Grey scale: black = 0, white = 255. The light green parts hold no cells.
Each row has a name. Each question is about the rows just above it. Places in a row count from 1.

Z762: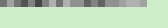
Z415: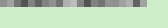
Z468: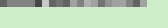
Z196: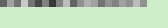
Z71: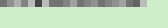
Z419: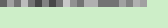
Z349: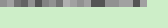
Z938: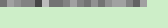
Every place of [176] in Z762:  8 10 19 20
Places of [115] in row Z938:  1 8 9 13 15

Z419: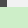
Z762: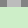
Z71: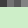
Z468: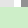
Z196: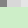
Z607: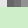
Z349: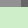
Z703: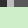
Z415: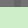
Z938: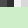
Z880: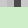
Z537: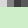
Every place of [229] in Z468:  1 2
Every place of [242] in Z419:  2 3 4
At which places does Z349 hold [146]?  1 2 3
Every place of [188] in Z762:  2 3
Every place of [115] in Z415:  1 2 4
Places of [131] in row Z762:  1 4

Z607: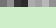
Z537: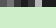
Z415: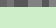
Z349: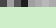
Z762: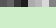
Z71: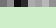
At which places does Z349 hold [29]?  4
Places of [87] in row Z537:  1
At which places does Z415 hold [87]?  3 4 7
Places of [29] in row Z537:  4 7 8

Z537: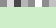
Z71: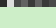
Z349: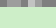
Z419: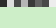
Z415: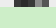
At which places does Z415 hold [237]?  1 2 8
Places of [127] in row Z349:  1 4 7 8
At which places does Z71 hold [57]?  5 7
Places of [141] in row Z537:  1 5 7

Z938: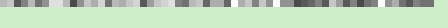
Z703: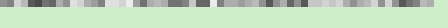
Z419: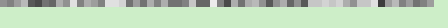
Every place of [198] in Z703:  28 45 46 48
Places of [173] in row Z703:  9 13 22 24 33 34 36 41 50 52 62
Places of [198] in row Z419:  28 45 46 48 52 53
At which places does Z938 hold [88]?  3 21 44 47 50 59
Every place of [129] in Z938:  4 26 37 46 51 54 60

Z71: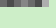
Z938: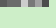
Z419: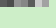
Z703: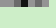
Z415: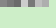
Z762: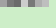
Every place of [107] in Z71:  1 3 5
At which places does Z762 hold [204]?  4
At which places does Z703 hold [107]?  3 6

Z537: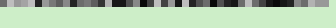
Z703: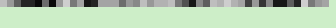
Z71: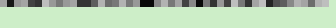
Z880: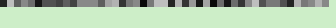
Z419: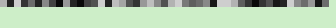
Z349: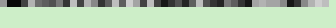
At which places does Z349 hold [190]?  11 17 22 29 47
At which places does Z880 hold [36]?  1 25 42
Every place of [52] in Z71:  6 12 13 31 36
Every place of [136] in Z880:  4 12 13 14 20 36 45 47
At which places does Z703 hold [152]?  2 9 19 22 37 46
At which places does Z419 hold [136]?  7 23 30 43
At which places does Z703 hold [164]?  12 15 16 17 35 47

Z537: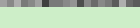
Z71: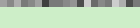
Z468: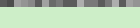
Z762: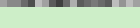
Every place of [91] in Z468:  1 6 10 11 15 18
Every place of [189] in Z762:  6 17 19

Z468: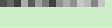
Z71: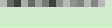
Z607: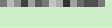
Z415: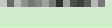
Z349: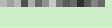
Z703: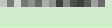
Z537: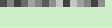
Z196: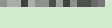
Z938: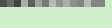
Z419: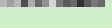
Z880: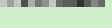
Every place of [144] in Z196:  1 6 7 11
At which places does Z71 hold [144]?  9 11
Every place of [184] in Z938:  8 13
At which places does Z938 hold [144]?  9 11
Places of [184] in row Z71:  1 10 13 15
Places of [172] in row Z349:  5
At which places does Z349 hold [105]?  6 11 15

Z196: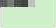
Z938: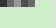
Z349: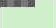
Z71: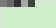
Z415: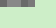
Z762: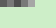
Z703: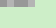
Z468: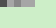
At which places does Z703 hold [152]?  1 3 4
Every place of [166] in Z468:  2 4 5
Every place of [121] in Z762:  2 4
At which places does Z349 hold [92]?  1 3 5

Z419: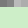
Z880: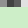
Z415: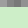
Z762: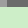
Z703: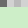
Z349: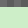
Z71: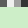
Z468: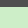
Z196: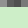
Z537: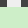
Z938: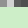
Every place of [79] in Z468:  1 2 3 4
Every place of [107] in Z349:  1 3
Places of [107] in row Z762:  2 3 4
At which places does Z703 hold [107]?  1
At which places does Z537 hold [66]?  1 4
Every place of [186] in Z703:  3
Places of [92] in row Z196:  2

